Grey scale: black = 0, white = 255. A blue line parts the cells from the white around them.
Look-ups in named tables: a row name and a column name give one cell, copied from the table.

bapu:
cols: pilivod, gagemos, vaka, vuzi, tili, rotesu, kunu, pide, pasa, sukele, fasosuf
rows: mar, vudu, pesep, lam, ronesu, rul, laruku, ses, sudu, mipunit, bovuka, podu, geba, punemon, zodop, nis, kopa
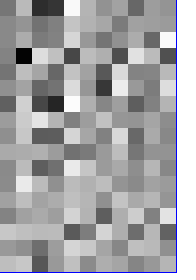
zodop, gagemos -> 191
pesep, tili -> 214
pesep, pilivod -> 137
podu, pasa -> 138
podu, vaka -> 187
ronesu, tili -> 194
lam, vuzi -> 192
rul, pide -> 236
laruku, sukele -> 129
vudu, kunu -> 167
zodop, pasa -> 109
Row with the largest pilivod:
zodop

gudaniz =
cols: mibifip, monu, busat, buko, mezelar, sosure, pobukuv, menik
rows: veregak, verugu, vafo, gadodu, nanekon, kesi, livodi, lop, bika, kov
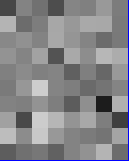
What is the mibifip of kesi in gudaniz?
122
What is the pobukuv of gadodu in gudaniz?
183
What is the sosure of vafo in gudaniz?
132
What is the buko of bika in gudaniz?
152
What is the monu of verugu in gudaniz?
108
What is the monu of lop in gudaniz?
73

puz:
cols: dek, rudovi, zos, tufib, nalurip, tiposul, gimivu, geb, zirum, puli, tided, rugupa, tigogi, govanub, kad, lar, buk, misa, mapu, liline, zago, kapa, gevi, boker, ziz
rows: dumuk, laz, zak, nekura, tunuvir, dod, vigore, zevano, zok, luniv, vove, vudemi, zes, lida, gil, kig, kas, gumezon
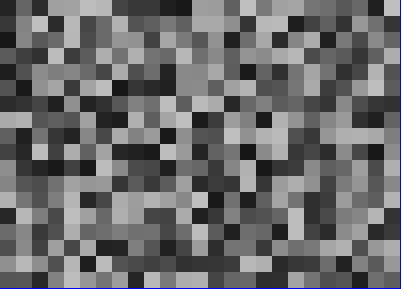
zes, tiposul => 39
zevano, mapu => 147
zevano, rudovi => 177
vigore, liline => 70
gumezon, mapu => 164
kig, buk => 57
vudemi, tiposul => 150
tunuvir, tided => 35
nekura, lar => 148
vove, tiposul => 25
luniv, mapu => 55
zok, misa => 186
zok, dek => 96
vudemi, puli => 57
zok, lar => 145
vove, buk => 24
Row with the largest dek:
zes

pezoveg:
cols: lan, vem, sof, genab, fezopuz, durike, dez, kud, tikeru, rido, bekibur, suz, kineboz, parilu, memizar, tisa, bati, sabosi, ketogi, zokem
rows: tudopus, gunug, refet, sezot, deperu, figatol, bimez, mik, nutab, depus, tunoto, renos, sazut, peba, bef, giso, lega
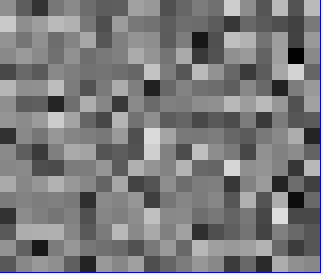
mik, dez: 71
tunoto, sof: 78
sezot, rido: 148
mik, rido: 143
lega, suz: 124
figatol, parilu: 109
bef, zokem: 86
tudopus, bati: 85
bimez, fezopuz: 111

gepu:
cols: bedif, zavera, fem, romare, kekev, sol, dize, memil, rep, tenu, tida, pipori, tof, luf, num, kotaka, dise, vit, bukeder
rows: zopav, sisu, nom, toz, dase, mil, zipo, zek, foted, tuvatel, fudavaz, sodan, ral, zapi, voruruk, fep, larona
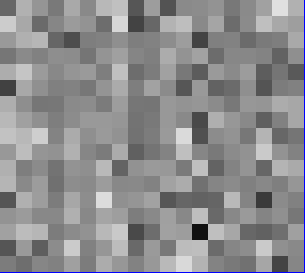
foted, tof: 80
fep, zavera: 154
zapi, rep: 125
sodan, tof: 113
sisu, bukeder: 158
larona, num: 121
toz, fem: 129
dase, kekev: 149
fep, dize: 150
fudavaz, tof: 191
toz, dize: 148
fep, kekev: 203
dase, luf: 154
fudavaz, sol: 143
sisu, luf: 165
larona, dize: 172
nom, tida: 141

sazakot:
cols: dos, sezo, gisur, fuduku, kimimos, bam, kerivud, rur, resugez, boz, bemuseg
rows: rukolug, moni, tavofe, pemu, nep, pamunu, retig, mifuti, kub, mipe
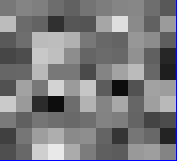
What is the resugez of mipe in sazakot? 153
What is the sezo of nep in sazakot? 103
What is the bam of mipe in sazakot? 124
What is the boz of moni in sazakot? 97
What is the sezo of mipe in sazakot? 104
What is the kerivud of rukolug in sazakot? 125
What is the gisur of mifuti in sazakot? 117
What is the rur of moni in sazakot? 222
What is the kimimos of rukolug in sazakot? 97
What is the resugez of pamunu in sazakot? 82
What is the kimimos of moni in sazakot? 86
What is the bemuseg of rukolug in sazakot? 88
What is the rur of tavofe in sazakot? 100
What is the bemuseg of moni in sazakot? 155
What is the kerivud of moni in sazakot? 166

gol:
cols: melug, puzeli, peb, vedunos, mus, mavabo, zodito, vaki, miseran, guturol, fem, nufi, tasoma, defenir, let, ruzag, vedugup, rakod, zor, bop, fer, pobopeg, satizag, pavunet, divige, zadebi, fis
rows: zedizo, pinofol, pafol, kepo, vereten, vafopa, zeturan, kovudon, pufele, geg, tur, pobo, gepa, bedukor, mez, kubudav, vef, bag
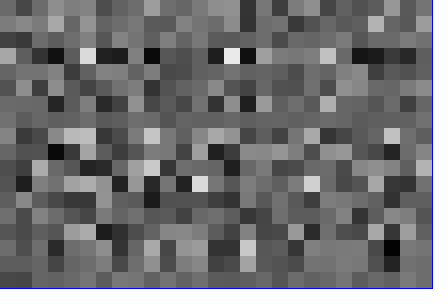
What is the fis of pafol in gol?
113
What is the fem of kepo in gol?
87
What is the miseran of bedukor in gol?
112
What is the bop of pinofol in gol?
82
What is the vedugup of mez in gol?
70
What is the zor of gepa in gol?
89
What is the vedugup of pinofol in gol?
109
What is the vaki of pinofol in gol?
109
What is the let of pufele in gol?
147
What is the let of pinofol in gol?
140
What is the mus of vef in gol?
101
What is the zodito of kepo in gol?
33
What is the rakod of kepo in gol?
123

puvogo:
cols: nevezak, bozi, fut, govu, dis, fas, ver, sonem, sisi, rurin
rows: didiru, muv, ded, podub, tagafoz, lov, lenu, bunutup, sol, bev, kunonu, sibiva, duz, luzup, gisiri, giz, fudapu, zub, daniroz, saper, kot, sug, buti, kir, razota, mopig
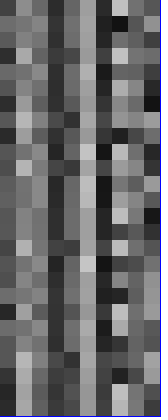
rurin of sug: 83
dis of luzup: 108
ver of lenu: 52
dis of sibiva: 103
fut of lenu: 94
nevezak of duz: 96
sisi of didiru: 113
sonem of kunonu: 155
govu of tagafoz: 47
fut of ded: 116
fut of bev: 137
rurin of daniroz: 149
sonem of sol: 32
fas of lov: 159
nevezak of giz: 69
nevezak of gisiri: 87
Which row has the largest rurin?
buti

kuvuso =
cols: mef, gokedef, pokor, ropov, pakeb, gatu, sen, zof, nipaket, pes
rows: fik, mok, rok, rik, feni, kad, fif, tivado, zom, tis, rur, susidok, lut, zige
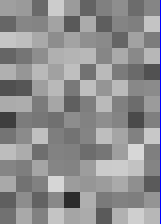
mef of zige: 113
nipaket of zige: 207
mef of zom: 116
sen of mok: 94
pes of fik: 133
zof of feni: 123
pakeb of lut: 43
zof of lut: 129
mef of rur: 133
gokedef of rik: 117
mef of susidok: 169
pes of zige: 183
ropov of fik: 204
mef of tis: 189
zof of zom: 165
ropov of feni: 161
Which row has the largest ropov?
susidok

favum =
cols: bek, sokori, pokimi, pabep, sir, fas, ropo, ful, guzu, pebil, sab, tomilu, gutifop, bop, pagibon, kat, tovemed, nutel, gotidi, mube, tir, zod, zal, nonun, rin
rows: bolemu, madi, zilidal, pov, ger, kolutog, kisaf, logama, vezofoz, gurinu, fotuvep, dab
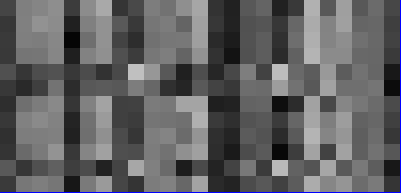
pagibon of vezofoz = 36
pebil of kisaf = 123
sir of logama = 36
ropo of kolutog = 91
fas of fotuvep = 76
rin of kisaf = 75
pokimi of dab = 126

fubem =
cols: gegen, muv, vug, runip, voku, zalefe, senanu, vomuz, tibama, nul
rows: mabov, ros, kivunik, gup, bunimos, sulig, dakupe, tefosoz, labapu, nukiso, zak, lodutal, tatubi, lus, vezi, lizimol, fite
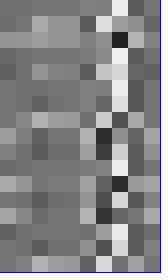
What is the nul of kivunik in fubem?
131
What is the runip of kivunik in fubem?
147
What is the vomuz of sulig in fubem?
235
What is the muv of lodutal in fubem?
149
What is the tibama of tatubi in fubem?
88
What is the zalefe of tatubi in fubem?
146
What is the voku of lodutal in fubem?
123
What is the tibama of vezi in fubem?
89
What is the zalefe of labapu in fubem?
177

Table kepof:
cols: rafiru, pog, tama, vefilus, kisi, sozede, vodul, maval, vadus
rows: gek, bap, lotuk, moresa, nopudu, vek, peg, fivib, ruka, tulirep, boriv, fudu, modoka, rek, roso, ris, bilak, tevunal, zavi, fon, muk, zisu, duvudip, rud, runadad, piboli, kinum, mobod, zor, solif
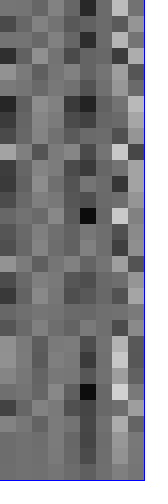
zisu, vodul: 114
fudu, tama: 141
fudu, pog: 98
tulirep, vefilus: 123
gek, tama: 102
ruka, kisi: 90
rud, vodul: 113
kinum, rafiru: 131

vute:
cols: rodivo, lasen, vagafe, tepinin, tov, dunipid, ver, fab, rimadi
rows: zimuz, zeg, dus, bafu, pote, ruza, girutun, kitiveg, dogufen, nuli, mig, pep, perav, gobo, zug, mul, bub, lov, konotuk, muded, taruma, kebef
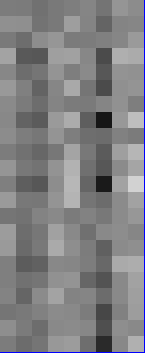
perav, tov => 180
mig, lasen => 120
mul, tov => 142
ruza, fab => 144
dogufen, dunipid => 110
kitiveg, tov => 172
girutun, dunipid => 122
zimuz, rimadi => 140
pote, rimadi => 145
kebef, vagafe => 117
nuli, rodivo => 124
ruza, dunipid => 117
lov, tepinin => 145

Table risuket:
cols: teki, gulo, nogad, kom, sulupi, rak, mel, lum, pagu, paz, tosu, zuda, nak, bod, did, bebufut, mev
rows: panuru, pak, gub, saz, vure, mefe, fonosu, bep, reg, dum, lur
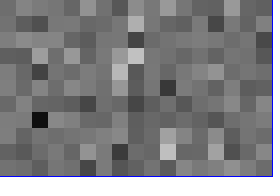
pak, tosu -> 102
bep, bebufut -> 117
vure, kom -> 116
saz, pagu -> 193
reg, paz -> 107
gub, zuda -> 121
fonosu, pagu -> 70
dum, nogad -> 108
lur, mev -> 108
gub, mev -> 73
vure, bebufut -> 117
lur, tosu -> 91
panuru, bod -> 97
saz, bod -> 99
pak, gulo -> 93
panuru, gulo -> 132
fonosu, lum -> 104
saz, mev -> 87
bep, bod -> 85

